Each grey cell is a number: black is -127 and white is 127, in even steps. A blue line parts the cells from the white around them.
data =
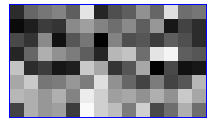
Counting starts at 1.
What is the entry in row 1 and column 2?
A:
-25
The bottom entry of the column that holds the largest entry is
122
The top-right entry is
-9
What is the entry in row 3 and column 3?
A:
10
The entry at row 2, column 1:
-117
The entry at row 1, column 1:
-83
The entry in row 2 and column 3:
-67
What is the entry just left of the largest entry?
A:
-67
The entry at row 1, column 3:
-9
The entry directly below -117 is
-54
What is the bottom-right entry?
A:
-17
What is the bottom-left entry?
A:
-60
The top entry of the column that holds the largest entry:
100
